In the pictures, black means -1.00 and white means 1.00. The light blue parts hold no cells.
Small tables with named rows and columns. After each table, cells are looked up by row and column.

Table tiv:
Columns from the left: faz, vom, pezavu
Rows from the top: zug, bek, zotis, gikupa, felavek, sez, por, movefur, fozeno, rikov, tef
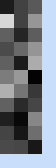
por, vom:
-0.08
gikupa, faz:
-0.41
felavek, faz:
-0.25
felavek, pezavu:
0.35
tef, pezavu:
-0.81
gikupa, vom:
-0.18
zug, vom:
-0.48
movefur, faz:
-0.24
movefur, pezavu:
-0.45
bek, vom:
-0.48
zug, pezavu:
-0.30
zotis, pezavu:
-0.27
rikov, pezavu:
-0.14
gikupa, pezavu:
0.17
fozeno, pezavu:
0.06
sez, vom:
0.19
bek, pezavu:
0.18
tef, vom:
-0.44
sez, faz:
-0.03
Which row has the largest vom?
sez

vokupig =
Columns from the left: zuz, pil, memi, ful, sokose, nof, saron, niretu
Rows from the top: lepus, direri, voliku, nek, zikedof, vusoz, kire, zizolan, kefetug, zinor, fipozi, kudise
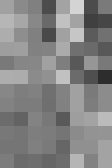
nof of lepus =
0.66
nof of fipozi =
0.13
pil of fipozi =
-0.08
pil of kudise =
-0.16
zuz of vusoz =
0.36
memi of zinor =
-0.01
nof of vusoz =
-0.16
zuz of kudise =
-0.03
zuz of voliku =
0.36
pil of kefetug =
-0.22
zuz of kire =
0.06

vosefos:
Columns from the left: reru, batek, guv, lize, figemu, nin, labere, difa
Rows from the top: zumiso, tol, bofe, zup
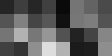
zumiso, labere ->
-0.22
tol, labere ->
-0.02
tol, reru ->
-0.34
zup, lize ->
0.73
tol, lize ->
-0.32
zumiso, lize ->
-0.50

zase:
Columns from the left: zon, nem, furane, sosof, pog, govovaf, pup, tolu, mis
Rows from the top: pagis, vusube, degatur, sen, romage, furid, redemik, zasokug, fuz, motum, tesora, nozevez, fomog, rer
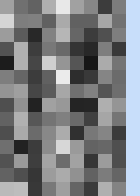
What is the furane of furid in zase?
-0.53
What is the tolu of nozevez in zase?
0.22
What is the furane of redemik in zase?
-0.45
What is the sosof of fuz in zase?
-0.09
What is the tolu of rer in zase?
0.38
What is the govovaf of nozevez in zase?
0.27
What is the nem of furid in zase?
-0.20
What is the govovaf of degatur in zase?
-0.20
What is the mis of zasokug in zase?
0.17
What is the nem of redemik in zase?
0.25
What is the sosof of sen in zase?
-0.06
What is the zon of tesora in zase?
-0.13
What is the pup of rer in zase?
-0.54
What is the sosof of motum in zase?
0.07
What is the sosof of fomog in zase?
0.22
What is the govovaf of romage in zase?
-0.33
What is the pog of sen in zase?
-0.18
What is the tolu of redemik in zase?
-0.34
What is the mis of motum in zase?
-0.54

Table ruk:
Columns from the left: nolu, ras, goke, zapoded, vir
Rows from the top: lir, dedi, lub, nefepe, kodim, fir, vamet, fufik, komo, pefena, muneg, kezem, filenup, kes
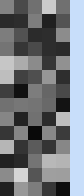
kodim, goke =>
0.09
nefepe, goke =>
-0.42
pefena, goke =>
-0.93
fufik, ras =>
-0.07
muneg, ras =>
-0.59
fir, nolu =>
0.49
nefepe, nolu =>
-0.09
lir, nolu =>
0.03
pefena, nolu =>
-0.58
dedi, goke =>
-0.02
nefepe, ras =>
-0.58
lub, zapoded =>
-0.65
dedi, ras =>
-0.65
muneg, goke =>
-0.29
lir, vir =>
-0.12
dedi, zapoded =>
-0.75
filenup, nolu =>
0.09
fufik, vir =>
-0.85
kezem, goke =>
-0.09

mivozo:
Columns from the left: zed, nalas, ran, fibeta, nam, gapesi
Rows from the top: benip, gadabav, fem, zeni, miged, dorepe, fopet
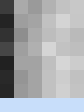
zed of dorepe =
-0.68
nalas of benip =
0.33
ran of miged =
0.28
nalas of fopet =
0.20
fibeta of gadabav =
0.51
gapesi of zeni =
0.49
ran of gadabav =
0.29
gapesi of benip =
0.57
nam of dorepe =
0.61
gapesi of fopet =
0.53
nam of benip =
0.52
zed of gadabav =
-0.72
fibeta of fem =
0.48
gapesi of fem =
0.46
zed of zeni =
-0.45
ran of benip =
0.21
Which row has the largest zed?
zeni

